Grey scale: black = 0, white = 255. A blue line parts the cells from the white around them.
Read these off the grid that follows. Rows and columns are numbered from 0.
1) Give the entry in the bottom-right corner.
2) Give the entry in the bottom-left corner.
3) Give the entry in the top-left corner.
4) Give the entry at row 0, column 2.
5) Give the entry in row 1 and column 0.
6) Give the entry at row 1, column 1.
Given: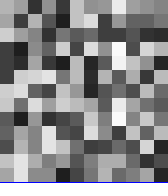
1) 38
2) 165
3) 180
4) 50
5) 165
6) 62

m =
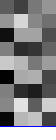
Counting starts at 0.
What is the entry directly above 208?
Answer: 78
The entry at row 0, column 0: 93
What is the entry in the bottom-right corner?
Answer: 64
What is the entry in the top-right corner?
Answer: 149
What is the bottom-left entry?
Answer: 8
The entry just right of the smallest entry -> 169
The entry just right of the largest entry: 93
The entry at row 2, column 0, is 15
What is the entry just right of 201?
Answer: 183
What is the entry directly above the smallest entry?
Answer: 201
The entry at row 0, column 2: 120

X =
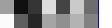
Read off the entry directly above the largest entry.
159
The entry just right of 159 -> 16
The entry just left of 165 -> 38
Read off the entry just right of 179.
130

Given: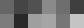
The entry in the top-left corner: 102
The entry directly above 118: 110
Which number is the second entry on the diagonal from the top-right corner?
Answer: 118
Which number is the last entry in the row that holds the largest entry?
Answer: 196

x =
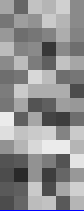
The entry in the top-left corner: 166
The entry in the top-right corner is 138
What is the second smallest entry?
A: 55
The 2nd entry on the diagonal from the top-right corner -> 181
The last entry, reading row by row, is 181
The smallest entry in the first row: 102
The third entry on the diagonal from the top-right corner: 131
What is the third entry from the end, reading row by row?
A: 194
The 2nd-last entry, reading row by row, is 89
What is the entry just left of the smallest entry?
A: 76
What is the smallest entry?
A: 41
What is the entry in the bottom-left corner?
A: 76
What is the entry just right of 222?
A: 194
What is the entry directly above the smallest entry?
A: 89
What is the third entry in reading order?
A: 194
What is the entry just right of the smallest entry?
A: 146
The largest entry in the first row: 208
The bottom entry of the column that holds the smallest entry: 102
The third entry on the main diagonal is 118
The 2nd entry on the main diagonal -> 158
